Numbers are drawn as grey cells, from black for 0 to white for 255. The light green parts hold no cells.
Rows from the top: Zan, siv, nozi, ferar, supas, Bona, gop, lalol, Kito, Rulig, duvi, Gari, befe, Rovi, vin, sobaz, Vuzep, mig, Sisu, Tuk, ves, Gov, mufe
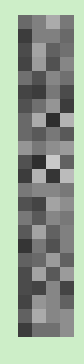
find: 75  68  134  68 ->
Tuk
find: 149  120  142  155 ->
Rulig

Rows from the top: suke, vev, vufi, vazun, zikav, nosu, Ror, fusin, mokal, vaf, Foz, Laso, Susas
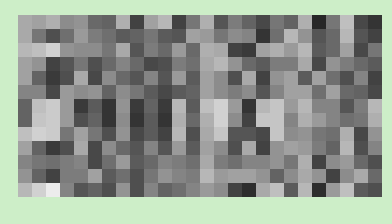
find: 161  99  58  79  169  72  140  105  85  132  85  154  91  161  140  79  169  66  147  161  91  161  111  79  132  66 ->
zikav
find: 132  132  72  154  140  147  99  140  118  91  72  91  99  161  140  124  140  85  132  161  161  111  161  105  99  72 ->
nosu
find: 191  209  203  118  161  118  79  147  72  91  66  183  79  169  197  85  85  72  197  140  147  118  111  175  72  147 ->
mokal
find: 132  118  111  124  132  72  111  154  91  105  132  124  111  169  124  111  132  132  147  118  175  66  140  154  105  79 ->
Foz

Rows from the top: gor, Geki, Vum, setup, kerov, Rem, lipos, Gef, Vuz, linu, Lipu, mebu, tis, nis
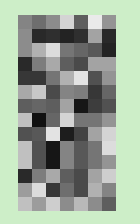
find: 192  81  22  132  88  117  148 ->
Lipu
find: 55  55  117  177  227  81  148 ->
kerov
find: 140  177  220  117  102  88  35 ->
Vum
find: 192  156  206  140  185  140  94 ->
nis

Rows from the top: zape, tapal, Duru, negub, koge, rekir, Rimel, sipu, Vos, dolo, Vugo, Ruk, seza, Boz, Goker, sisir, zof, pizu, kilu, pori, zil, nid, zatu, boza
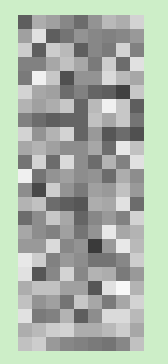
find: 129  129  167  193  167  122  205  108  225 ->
negub
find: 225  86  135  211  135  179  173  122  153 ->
kilu
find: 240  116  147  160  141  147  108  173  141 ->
Ruk
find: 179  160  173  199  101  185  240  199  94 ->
Rimel
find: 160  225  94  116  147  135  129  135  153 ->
tapal
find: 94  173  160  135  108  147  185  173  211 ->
zape

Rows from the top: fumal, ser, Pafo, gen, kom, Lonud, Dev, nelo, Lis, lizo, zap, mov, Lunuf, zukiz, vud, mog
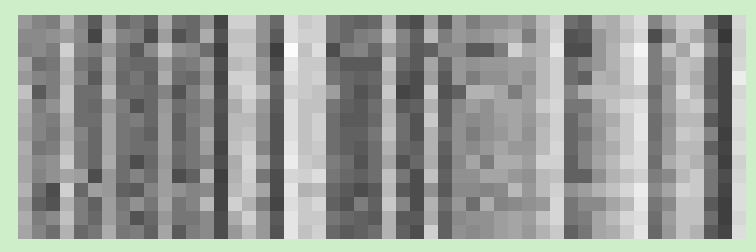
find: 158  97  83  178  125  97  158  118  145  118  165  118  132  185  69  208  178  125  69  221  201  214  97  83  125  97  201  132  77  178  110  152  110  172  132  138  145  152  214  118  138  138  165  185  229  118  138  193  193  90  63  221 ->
zukiz
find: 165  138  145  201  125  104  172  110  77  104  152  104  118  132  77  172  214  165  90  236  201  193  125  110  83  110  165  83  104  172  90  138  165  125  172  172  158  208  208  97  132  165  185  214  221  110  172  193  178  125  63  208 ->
zap
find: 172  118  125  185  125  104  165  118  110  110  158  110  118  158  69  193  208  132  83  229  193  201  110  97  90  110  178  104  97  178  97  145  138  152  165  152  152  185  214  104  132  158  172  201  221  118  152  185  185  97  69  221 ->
lizo

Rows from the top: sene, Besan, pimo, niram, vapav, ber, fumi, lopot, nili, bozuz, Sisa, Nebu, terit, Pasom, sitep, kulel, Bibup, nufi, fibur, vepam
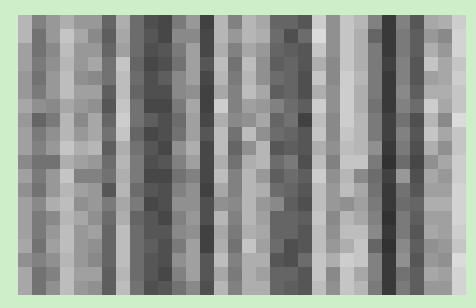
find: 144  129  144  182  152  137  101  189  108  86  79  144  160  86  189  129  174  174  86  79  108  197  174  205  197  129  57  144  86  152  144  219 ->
nufi
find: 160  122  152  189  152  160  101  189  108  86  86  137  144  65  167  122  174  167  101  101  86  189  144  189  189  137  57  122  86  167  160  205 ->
kulel
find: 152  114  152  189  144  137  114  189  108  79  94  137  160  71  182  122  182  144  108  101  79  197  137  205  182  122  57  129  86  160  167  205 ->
vapav
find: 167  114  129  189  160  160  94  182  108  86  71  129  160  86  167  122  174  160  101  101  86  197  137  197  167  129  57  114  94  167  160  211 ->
fibur
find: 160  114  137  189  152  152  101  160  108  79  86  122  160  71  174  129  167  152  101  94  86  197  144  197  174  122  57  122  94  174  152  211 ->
pimo

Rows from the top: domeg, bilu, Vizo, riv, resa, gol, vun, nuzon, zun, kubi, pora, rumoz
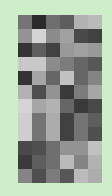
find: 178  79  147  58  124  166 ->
gol
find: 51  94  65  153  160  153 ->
Vizo

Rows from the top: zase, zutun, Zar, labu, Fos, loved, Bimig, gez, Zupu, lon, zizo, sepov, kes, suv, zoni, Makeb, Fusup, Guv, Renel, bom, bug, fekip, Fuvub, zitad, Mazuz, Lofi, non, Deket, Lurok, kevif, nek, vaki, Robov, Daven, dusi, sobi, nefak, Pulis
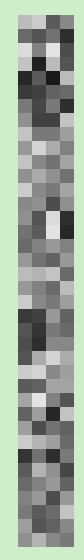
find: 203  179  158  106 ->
nek
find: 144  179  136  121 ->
Pulis
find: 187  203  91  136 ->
zase
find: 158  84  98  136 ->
nefak

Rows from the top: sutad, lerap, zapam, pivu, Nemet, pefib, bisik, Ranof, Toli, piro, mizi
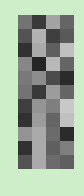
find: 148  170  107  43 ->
Toli
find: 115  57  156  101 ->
pefib
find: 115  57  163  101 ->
sutad
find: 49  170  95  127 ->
piro
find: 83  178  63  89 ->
lerap
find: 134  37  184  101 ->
pivu

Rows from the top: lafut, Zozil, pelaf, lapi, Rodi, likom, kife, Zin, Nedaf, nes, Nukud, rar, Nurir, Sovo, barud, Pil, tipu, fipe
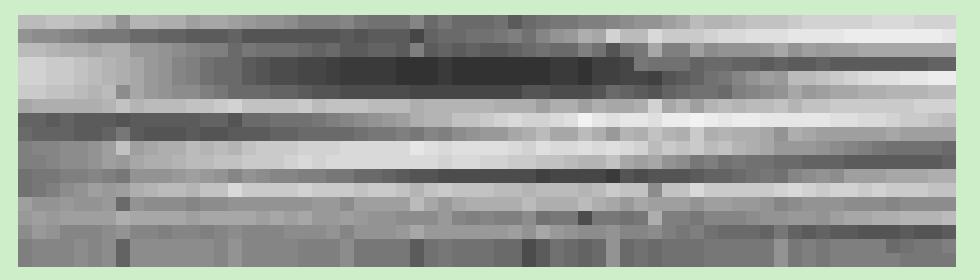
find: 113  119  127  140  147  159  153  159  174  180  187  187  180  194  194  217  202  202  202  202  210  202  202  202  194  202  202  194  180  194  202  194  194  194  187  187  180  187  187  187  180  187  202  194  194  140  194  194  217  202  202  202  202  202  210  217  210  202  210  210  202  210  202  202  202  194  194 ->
Nurir
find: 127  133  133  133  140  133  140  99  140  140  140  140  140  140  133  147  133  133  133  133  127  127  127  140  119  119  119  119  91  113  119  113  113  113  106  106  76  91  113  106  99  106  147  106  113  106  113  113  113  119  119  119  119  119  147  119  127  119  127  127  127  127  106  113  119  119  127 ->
tipu
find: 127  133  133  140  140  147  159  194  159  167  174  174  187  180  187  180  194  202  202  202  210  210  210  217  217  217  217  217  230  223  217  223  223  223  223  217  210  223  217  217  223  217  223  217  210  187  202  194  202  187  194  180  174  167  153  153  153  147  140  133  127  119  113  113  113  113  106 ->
nes
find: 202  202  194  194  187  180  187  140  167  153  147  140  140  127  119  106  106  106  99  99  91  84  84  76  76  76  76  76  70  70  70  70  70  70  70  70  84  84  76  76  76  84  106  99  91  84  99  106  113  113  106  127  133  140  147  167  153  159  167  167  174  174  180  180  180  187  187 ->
likom
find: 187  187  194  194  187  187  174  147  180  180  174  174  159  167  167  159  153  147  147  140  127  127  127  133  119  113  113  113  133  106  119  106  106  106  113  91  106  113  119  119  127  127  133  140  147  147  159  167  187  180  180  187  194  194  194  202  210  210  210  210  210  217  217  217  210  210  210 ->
lafut
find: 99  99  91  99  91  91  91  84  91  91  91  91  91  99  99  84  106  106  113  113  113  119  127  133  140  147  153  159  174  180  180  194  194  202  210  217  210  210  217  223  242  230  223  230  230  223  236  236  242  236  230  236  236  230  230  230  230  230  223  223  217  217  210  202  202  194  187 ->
Zin

